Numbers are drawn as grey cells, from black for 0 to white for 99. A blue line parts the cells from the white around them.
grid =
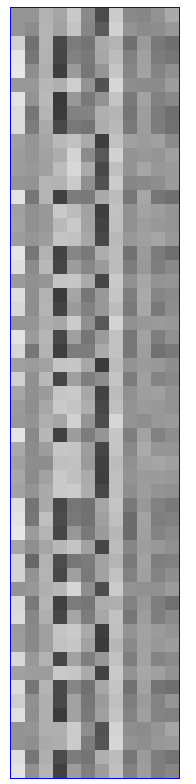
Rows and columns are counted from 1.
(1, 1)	58
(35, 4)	78
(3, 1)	81
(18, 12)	43
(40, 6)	48
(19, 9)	48
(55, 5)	61
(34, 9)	57
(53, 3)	66
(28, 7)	26
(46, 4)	75
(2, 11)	55
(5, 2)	55
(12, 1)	61
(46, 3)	62
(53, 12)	60
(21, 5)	64
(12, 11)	59
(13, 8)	79
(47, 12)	54
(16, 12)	58
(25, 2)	46
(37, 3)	74
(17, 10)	62
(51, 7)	62
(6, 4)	68
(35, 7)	28
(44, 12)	54
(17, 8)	72
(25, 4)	24
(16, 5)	78
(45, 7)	24
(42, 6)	55
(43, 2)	47
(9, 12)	44
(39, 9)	52
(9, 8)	72
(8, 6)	51
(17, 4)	76
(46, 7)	23

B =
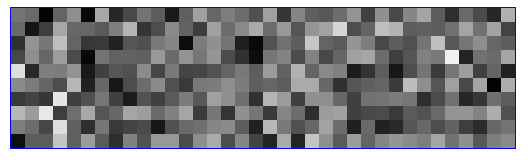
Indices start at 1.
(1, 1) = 45
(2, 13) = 38
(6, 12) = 31
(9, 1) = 49
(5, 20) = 38
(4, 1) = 28
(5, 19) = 60
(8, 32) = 57
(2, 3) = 24
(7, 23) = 55
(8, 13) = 64
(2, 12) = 53
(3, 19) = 32
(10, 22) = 76
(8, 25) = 25
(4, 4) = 61
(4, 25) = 62
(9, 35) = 40
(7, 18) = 19
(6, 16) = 55
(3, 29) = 31
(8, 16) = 20
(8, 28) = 22
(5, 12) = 47
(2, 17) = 53
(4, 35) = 41
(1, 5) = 55
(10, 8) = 18
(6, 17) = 48
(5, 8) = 33
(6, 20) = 36
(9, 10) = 29
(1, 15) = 40
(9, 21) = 31
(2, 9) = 70

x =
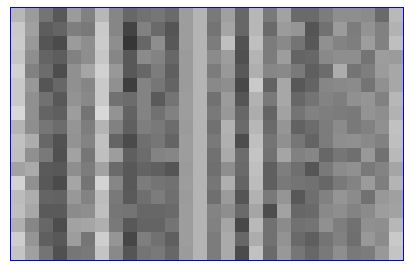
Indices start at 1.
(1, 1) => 71
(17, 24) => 50
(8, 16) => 59
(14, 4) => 38
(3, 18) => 74
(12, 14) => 70
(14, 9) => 35
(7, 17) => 33
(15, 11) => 40
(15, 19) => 30
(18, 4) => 31
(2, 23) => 44
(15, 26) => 54
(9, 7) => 70
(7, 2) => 56
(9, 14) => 70
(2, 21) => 58
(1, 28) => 72
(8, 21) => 45
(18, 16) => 66
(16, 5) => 63
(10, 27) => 50
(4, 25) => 55
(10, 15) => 47
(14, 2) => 67
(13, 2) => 56
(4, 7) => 77
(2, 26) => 57
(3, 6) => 55
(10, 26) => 53
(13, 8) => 52
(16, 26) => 56
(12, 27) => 51
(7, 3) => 44
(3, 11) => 55
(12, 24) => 54
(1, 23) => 48
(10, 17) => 30
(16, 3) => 40
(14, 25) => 54

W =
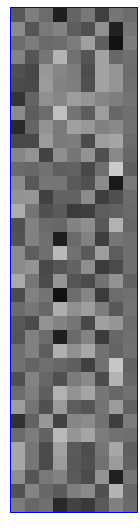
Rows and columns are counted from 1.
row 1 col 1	34
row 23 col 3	57
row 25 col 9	44
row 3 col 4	42
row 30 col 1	19
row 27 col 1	31
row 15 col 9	41
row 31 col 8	44
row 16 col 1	31
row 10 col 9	42
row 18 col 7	61
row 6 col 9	43
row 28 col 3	37
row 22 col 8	34
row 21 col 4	7
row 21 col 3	45
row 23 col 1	34
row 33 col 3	29
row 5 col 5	48
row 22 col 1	41
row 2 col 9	46
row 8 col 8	40
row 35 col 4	35
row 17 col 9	43
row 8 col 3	42
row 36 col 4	16
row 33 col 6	31
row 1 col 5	39
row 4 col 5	44
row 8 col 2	36
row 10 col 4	47
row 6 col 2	28
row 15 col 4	35
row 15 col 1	67
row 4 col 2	33
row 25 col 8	39
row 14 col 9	42

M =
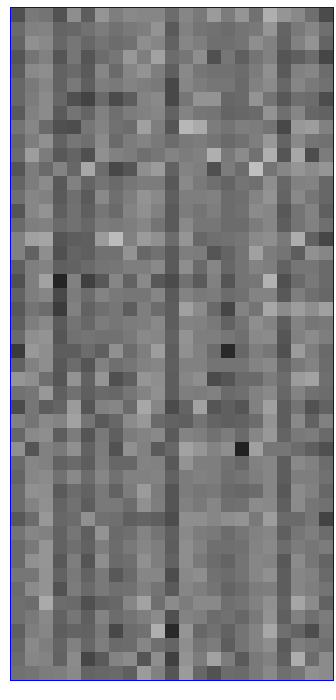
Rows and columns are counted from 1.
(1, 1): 31
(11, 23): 48
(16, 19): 52
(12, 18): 74
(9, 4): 31
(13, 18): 43
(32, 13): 63
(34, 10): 50
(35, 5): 42
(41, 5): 47
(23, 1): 37
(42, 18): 48
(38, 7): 57
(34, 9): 50
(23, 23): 47
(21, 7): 51
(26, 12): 37
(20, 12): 29
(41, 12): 30
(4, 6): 33
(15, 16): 42
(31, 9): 48
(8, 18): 41
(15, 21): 45
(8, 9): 48
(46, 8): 41
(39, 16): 43
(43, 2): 42
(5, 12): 37
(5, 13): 53
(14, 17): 43
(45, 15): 44
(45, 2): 49
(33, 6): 36
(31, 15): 44
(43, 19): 56
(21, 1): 38
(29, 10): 65
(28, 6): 37
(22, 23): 62

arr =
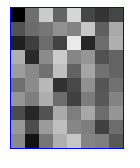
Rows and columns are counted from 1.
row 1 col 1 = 0
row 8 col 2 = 15
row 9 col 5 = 52
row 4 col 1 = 68
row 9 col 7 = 25
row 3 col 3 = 42
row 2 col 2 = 42
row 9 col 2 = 30
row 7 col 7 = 34
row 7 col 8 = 51
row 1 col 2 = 43
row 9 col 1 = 59
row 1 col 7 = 20
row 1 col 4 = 39
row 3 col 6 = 15
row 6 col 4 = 19
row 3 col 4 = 26
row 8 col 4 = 66
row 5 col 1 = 61
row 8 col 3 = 32
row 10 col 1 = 53
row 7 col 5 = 25
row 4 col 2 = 16

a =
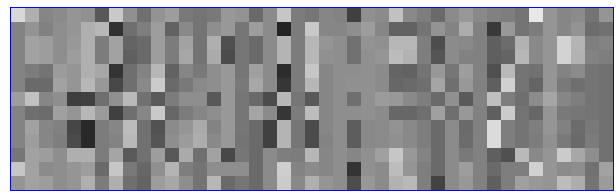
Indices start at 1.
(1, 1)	84
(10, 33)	42
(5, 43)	44
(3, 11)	61
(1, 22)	46
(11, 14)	43
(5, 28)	39
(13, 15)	71
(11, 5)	68
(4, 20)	70
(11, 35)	37
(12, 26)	56
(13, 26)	59
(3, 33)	53
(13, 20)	79
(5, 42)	45
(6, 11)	79
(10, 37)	45
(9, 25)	36
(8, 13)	48
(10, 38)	48
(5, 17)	46
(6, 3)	41
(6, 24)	55
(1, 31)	41
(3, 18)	41
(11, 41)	65
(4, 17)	46
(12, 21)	51
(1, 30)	49
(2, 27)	52
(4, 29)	69
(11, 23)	52
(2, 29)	38
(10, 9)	72
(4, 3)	61
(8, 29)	40
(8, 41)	46
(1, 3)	52
